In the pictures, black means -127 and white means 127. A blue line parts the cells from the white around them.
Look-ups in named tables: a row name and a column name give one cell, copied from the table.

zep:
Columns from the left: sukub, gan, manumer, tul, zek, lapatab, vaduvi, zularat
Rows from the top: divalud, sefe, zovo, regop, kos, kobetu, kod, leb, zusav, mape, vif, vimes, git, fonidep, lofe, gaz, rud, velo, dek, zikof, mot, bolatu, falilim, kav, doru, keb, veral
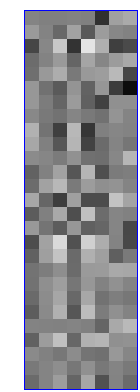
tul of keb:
-8
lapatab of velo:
31
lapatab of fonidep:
-51
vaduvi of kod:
16
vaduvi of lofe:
5
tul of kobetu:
20
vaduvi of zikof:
17
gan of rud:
34
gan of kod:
-3
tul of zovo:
-76
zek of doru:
-11
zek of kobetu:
-29
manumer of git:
56

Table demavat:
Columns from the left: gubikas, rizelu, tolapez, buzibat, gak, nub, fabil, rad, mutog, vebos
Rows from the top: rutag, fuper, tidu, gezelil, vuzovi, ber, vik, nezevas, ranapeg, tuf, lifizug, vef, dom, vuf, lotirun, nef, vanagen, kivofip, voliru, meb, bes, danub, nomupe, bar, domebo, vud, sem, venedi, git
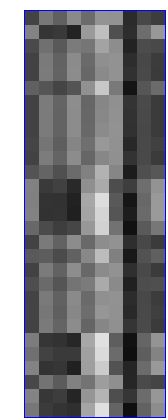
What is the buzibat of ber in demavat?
-43
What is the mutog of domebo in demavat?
-33
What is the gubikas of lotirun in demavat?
2
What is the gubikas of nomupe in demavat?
-61
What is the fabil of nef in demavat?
-13
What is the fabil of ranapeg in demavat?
18

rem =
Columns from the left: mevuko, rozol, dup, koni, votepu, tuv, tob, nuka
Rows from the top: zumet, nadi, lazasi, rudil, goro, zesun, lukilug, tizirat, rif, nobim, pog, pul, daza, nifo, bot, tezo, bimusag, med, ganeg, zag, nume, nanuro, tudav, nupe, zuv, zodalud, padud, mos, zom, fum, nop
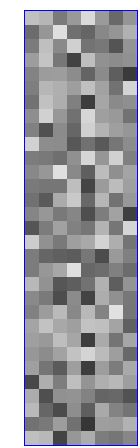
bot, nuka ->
-64
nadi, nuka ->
49
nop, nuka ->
7
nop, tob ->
-9
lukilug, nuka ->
15
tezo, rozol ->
-3
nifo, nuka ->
24
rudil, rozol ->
68
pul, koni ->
9
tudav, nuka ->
-31
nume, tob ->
16
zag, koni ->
-33
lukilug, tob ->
10
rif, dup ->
11
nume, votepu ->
-60
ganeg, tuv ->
-18
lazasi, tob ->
-43
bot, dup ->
-6
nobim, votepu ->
-14
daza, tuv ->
27
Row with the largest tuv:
bimusag

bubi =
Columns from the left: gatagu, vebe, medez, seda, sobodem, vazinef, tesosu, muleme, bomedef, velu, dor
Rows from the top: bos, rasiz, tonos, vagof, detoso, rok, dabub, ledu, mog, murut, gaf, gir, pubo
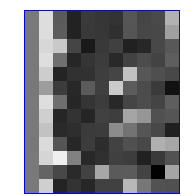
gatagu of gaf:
-6
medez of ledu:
-89
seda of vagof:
-89
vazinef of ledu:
-62
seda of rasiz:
-93
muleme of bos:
-41
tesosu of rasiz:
-79
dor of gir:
37
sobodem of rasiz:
-70
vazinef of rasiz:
-72
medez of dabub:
-17
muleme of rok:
-35
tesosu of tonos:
-63
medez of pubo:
-91
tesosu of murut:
-61
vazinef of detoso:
-65
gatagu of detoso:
-6

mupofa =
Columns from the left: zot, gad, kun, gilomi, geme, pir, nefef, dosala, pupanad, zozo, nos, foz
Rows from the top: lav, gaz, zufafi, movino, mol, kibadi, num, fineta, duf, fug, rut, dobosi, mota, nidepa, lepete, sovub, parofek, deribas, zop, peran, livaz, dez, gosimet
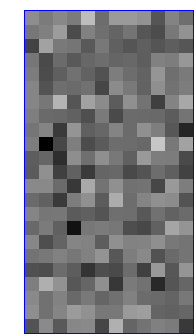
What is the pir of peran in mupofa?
15
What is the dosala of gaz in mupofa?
-11
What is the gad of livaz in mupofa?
-14
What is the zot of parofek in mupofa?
7
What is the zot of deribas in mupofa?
-12
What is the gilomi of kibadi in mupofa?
-21
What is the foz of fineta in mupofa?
-11
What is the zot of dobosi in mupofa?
-36
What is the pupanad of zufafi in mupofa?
-32
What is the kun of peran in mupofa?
18
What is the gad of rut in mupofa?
-25
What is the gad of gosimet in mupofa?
10
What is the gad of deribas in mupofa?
-7
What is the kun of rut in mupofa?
-81
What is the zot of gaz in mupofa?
-8
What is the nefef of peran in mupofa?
-72
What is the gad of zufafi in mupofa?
34
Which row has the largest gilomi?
dez

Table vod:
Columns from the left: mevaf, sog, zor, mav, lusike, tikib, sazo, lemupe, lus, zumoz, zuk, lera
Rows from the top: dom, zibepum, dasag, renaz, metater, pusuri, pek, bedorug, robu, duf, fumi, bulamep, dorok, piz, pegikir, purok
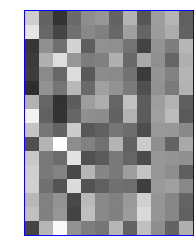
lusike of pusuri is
-22
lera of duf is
41
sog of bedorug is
-30
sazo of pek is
-26
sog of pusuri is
18
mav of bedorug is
-25
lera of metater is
53
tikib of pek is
46
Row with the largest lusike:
pegikir

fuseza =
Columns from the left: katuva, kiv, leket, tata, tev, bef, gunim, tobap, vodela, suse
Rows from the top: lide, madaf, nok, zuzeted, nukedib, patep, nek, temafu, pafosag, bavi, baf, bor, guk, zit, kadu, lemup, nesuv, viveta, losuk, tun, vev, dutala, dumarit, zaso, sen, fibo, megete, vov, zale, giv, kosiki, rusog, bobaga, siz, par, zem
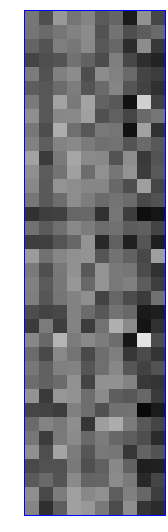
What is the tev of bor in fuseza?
-19
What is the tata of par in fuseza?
31
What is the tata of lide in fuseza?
-10
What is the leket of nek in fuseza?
34
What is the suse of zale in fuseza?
-100
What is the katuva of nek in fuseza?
-5
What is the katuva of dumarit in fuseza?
-68
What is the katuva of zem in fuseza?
4
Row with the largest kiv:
giv

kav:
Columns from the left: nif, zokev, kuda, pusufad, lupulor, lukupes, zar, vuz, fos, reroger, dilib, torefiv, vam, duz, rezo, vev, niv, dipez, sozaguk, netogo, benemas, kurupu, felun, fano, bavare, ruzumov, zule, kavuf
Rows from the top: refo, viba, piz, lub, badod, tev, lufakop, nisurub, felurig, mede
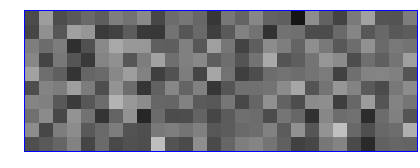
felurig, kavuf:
48
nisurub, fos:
-89
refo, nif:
-52
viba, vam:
-22
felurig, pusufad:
12
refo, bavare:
33
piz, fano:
-18
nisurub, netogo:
-24
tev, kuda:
-2
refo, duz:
-72
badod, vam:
-58
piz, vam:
-40
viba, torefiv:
-41
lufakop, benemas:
11
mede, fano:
-53
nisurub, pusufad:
19
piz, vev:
-60

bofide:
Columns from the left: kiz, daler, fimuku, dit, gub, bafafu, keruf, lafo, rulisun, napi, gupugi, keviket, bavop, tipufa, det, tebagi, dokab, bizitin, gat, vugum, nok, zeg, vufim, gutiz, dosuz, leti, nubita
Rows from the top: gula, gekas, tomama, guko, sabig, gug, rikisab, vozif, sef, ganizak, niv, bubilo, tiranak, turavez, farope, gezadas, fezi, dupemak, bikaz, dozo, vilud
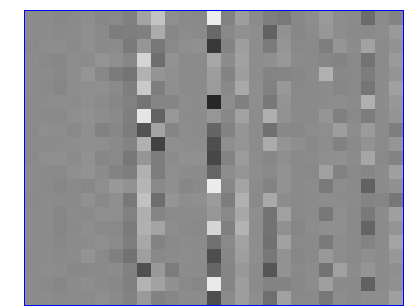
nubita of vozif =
20
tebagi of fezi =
34
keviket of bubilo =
12
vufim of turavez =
12
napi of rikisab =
5
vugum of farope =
9
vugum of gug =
9
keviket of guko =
11
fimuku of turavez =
11
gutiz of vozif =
9
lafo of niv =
-7
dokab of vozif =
12
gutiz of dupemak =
10

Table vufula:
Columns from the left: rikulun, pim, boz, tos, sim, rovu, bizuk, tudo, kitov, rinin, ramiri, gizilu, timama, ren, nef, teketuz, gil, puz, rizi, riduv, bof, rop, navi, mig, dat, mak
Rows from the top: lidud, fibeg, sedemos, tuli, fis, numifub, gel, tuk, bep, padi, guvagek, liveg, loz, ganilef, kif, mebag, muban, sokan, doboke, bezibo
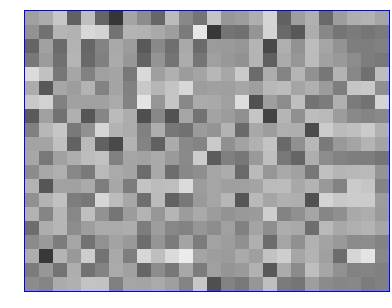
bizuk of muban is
35
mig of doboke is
2
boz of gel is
1
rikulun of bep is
0
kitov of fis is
89
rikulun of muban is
11
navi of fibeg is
-10
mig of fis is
7
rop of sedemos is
37
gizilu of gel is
8
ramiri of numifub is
68
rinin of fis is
31
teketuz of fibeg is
-15

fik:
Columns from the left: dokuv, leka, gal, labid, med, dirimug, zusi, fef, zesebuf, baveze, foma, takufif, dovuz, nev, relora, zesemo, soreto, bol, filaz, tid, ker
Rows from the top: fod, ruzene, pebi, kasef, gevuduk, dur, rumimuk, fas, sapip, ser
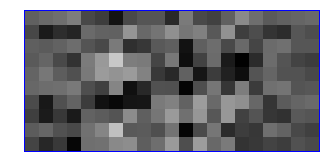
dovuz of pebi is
-32
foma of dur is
-47
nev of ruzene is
-39
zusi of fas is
-43
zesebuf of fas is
-32
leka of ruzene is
-101
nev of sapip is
-9
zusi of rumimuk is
-119
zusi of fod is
-108
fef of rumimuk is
-106
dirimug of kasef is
25
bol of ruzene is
-75
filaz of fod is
-30
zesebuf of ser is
-33
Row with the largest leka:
gevuduk

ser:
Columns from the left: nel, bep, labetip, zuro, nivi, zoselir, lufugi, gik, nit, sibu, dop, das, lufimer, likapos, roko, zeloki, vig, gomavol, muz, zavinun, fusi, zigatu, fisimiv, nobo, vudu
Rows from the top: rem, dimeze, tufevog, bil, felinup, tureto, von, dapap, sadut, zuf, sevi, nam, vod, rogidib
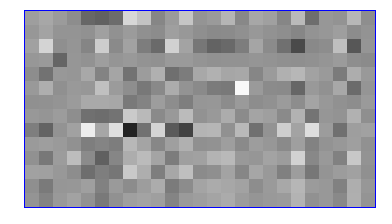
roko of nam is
35
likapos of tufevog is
-28
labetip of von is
20
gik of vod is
12
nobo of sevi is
72
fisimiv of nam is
28
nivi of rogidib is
18
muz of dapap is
10
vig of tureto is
26
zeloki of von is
26
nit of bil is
19
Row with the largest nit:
rem

